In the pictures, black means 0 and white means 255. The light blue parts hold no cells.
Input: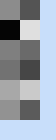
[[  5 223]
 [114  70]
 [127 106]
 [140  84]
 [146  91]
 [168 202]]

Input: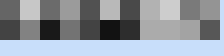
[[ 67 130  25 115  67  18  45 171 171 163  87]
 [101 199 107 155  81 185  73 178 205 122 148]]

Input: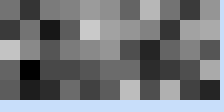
[[ 58 115  23  92 201 162 149 130  52 162 170]
 [ 92  29  44 107  65  92 189  78 176  65  37]
 [100   1  72  72  85 107 107  44  58  78 170]
 [115  52 123 130 155 143 100 183 115  58 149]
 [195 137  85 123 137 149  78  37 100 130  85]]

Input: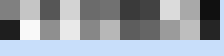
[[ 30 249 143 233 135 183  93 101 155 190  37]
 [128 197  86 211 107 113  58  66 219 169  16]]

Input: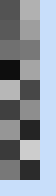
[[ 14 165]
 [ 58 205]
 [ 64 142]
 [ 83 177]
 [ 89 158]
 [112 120]
 [120  43]
 [150  36]
 [183  71]]

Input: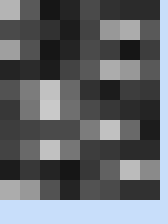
[[ 28  55  36  22  55  97 187 138]
 [ 36  43  28  67  89 172 152  89]
 [ 55 118 201 111  74  55  43  36]
 [ 61  67  74  74 124 193 105  28]
 [ 67 105 193 118  61  55  43  43]
 [ 74  67  49  28  67 152 172  89]
 [ 82 124 193 105  49  28  61  55]
 [159  82  22  36  74  61  22  61]
 [172 152  82  36  82  74  49  49]
 [180  89  22  36  74  49  43  43]]

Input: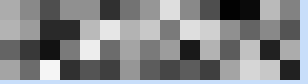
[[100  56  18 122 237 108 164 122 156  25 179  92 193  33 172]
 [164 108 245  48  84  63 150  92  70  92  63 164 214 200  33]
 [172 137  78 144 144  48 115 150 222 137  78   2  10 186 130]
 [179 156  41  41 186 230 179 200 122 222 208 144 100 137  84]]

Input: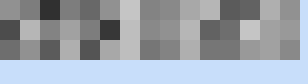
[[ 76 182 131 161 125  55 190 137 145 182  98 110 197 161 153]
 [110 145  91 175  84 168 190 118 131 175 118 118 153 161 137]
 [145 125  48 125 104 145 197 131 137 168 182  91  98 175 145]]

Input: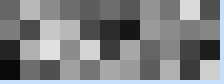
[[ 10 109  80 160 117 168 154  93 176  59 206]
 [ 36 176 224 140 212  59 168 101 133  66  29]
 [101 184 140 109  93 109  86 147 117 218  80]
 [125  73 200 184  73  43  22 154 140 125 133]]
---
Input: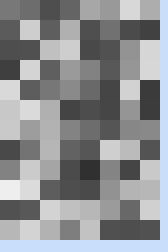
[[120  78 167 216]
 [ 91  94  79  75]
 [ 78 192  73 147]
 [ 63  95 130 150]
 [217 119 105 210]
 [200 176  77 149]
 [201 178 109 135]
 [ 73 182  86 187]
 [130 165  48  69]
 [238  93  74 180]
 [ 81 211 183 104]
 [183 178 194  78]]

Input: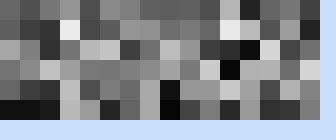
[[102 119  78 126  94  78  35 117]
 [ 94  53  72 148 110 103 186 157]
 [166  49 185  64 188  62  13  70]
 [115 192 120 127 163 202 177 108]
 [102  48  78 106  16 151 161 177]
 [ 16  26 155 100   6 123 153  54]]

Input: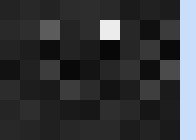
[[35 35 45 27 28]
 [41 92 45 39 59]
 [35 13 27 38 10]
 [18 60 20 50 75]
 [44 26 43 29 27]
 [37 32 23 40 29]
 [40 32 42 28 26]]

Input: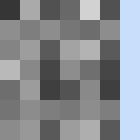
[[ 54  81 210]
 [142 141 109]
 [132  90 179]
 [185  70 111]
 [110  63 137]
 [116 126 141]
 [139  89 174]]

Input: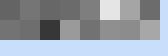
[[100 103 126 165]
 [115  55 114 140]]

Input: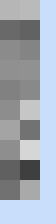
[[182]
 [105]
 [139]
 [144]
 [129]
 [141]
 [164]
 [142]
 [ 96]
 [113]]

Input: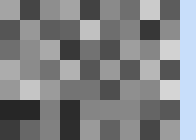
[[164 142  66 111  92]
 [ 85  93 193 130 140]
 [111 169 114 158 210]
 [172 115  86  87  83]
 [152 155 117 143 213]
 [ 38 127 133 135  88]
 [ 59 129 154 145 156]]

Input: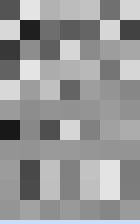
[[ 84 178 194 214]
 [216 110 101  66]
 [ 56  95 139 167]
 [ 98 172 184 214]
 [216 192 158 135]
 [155 147 148 145]
 [ 24  79 129 172]
 [148 154 150 148]
 [156 192 194 123]
 [153 191 191 125]
 [149 142 142 154]]
